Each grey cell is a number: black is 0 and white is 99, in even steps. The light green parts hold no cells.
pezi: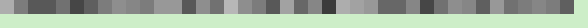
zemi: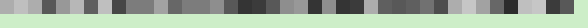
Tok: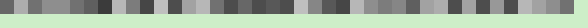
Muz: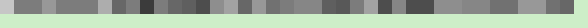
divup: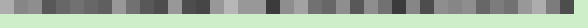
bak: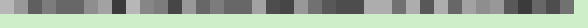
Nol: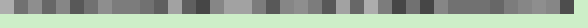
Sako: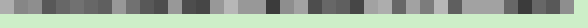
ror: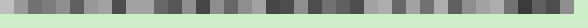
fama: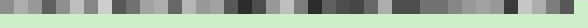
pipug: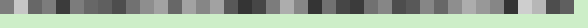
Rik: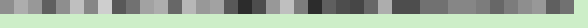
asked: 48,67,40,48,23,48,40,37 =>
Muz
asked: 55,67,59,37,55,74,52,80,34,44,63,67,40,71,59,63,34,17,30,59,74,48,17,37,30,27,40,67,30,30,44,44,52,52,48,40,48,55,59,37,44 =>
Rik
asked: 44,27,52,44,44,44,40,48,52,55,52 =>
Nol
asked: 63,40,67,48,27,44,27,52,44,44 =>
Nol
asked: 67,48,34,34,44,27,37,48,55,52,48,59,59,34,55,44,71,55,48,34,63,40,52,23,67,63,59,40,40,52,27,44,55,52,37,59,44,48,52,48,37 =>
pezi
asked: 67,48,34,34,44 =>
pezi

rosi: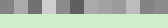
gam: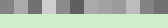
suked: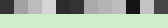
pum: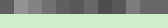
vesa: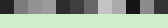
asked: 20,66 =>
suked
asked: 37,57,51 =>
pum
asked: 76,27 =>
suked
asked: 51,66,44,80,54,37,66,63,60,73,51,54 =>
rosi
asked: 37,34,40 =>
pum
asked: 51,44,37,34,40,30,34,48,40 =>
pum

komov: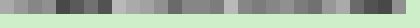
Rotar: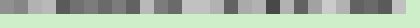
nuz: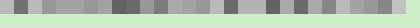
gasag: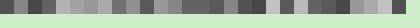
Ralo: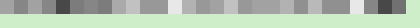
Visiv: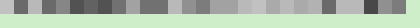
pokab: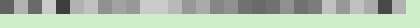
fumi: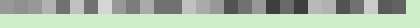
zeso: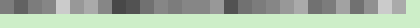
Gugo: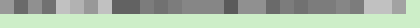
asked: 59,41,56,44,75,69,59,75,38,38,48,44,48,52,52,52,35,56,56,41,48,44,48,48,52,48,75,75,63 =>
Gugo
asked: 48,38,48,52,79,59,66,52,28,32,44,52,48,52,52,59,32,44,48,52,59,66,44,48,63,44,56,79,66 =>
zeso
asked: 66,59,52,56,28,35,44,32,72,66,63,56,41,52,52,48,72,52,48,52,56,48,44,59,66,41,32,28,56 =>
komov
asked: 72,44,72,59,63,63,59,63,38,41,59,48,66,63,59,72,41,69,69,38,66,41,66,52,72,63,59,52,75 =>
nuz
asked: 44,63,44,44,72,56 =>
Visiv
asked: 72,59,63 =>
nuz
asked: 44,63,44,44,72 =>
Visiv

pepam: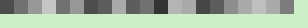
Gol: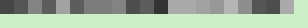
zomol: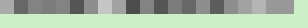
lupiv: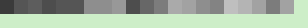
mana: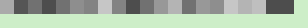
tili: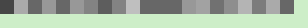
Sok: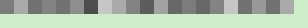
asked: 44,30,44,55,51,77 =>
mana
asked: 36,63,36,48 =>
Gol
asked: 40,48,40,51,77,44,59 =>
Sok
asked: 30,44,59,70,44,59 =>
mana

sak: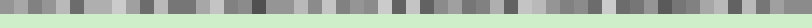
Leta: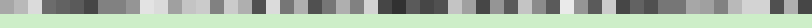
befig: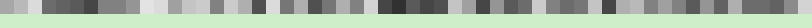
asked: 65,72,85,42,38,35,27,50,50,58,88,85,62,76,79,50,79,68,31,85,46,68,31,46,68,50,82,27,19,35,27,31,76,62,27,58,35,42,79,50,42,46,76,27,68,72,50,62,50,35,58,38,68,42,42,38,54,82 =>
befig
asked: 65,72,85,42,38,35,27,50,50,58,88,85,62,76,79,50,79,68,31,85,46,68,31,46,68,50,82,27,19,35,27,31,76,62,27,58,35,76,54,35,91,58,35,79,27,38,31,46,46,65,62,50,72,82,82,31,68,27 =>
Leta

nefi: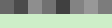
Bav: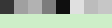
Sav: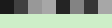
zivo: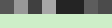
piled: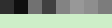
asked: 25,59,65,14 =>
Sav
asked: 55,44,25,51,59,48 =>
nefi

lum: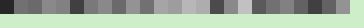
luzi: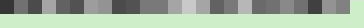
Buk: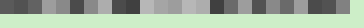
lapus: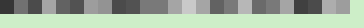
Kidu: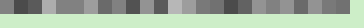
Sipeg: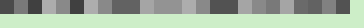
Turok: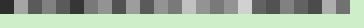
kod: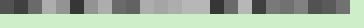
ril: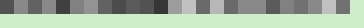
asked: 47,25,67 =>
Sipeg
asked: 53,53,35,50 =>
ril

